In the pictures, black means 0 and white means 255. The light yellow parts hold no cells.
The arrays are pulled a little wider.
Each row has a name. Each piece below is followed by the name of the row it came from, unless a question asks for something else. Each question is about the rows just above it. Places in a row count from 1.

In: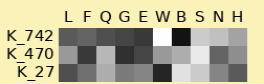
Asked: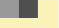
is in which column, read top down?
L
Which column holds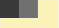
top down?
F
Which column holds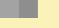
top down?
H

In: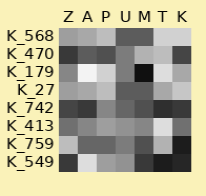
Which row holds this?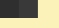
K_742
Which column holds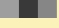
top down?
Z
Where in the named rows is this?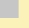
K_27, 7
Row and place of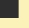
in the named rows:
K_742, 6

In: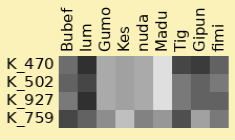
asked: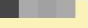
K_502
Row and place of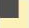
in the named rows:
K_759, 7
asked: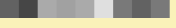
K_502
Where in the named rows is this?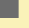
K_470, 1
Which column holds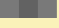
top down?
fimi
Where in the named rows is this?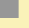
K_759, 6

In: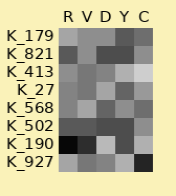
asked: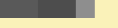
K_502
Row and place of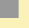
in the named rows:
K_27, 5

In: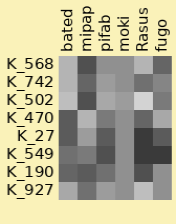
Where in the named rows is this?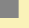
K_742, 6
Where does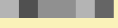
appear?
K_568
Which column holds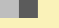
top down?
bated
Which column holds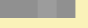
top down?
moki

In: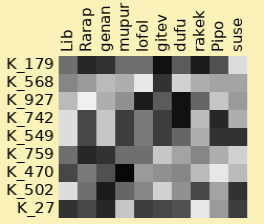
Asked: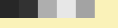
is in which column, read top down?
Pipo
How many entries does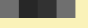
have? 4

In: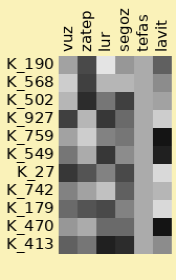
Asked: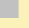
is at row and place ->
K_742, 3
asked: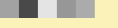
K_190
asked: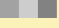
K_759

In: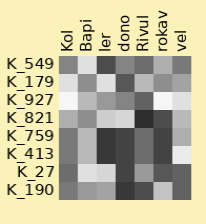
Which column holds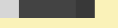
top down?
dono
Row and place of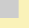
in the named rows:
K_821, 3
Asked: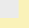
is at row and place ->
K_413, 7
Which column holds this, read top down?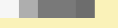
Kol

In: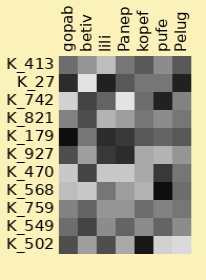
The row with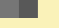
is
K_413
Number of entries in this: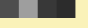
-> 4
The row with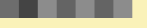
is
K_549
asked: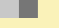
K_568

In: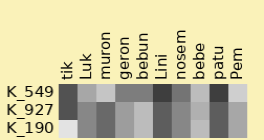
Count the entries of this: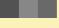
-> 3
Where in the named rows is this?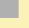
K_927, 8
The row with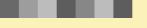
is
K_190
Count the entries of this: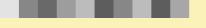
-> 10

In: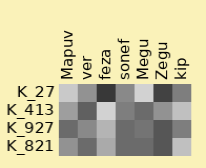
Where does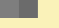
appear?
K_413
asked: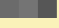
K_927
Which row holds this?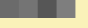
K_927
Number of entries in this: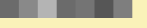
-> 7
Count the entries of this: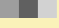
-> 3
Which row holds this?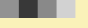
K_27
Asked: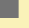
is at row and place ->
K_927, 5

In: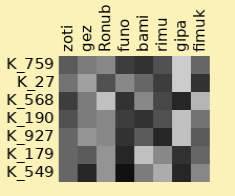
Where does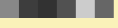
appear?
K_759
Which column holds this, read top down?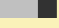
gipa
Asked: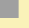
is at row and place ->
K_27, 2
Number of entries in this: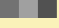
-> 3
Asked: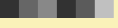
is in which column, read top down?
bami
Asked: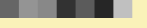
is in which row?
K_927

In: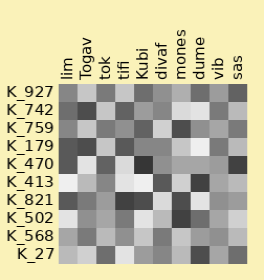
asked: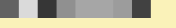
K_470
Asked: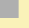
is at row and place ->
K_927, 7

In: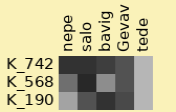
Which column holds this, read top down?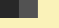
salo
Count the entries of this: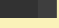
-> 3
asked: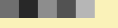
K_568
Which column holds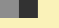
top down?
bavig
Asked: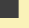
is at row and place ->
K_742, 3
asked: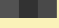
K_190
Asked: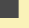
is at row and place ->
K_190, 4

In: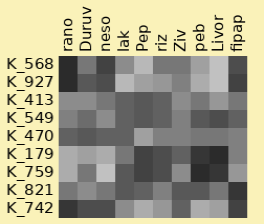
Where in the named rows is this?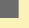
K_549, 2
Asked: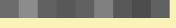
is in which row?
K_549

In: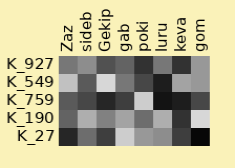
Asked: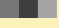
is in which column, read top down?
gab
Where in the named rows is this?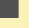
K_927, 3
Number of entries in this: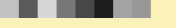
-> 8
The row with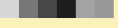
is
K_549
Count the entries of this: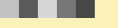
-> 5

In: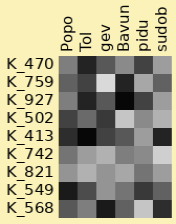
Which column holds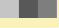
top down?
Bavun
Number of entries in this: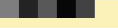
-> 5
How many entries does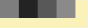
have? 4
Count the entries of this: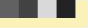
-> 4
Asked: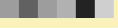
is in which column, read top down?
sudob
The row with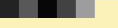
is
K_927
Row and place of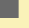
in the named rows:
K_502, 2

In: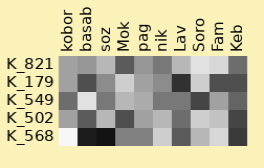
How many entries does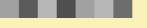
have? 7
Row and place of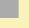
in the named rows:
K_549, 5
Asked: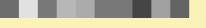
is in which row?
K_549
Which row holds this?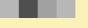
K_502
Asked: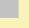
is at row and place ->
K_502, 9

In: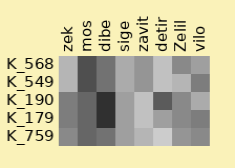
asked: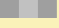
K_179
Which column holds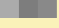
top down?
vilo

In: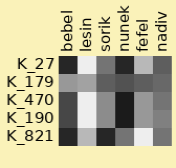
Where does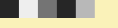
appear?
K_27
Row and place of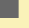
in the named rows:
K_179, 6
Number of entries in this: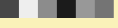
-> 6

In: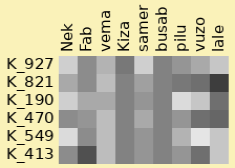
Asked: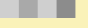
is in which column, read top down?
Nek
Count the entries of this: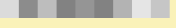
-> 9
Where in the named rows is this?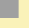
K_821, 5
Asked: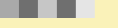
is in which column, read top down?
vuzo
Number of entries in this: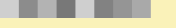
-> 8
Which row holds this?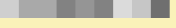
K_190
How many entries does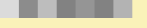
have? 7

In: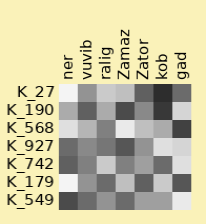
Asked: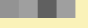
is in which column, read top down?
Zator
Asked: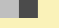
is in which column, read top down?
Zamaz
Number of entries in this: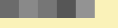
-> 5
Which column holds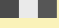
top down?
Zamaz
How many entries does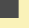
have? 1
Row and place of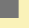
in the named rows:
K_927, 3

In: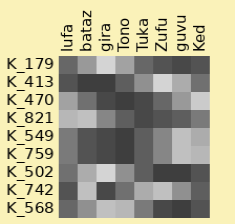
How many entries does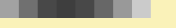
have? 8
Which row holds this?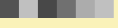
K_742
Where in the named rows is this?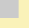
K_470, 8
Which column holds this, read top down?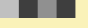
guvu
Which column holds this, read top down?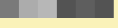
Ked
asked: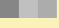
K_549

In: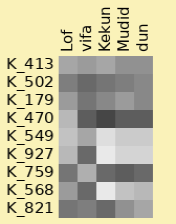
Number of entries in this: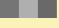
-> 3
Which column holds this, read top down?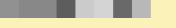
dun
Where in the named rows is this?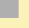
K_759, 2
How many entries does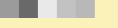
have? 5
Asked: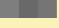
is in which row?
K_502
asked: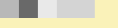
K_927
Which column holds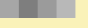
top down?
Lof

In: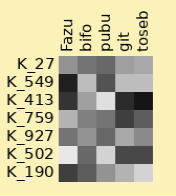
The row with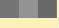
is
K_927
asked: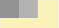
K_190
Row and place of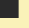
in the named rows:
K_413, 4
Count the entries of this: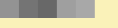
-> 5

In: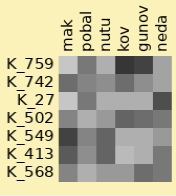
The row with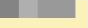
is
K_568
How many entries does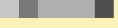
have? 6
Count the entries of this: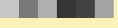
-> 6
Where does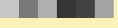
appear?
K_759
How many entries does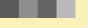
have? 4
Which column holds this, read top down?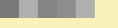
pobal

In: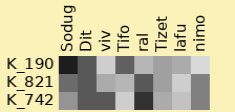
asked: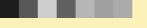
K_190
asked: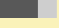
K_742
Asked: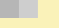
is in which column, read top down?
Tifo
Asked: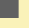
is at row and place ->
K_190, 4
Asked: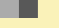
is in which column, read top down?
viv
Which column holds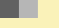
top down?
Tifo

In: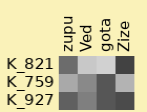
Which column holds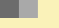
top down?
zupu
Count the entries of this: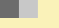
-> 2
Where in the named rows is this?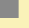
K_759, 2
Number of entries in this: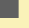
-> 1
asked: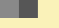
K_759
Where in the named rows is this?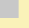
K_821, 2

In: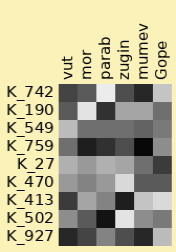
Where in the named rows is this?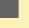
K_549, 5
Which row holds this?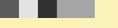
K_190

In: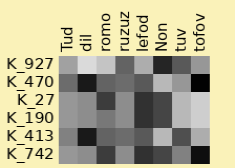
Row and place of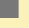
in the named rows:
K_190, 3
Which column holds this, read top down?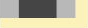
Non
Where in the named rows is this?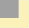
K_927, 1
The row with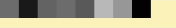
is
K_470
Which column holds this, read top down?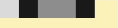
dil

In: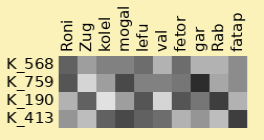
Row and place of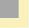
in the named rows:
K_759, 9
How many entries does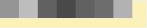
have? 7
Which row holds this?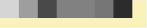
K_759
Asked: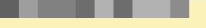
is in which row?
K_568
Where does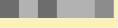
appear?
K_568

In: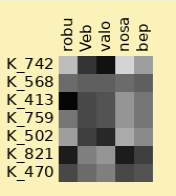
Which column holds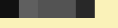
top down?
valo
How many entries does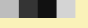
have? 4
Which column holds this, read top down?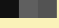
valo
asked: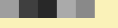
K_502
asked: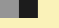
K_821
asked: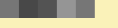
K_759

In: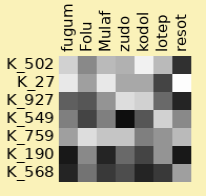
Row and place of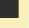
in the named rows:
K_502, 7
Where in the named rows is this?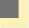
K_568, 2
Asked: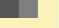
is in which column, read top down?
kodol
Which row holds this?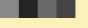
K_190

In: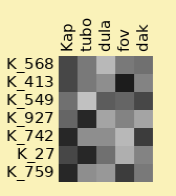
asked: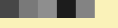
K_413
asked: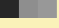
K_759
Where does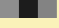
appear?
K_413
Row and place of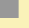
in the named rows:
K_759, 3

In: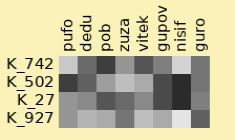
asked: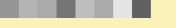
K_927
